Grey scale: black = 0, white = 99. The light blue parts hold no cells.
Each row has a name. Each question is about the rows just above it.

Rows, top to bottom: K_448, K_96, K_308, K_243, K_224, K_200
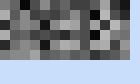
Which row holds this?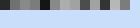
K_308
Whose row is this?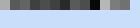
K_243
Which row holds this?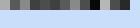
K_96
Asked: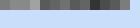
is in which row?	K_200

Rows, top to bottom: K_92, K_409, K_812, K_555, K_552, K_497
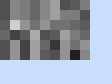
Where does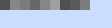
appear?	K_92
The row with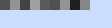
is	K_497

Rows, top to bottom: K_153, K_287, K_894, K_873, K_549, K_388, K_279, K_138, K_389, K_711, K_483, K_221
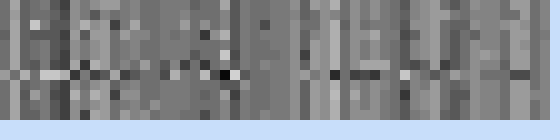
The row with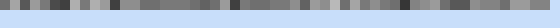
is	K_711
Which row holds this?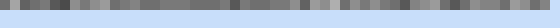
K_549
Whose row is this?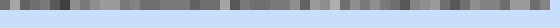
K_153
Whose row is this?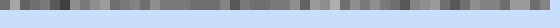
K_483

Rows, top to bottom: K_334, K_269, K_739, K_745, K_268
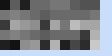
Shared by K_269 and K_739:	[46]
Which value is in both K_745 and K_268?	[69]

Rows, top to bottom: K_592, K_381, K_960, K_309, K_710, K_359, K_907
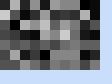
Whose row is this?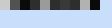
K_381
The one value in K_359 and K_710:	[27]
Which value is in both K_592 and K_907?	[56]
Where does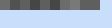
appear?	K_710
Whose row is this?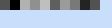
K_960

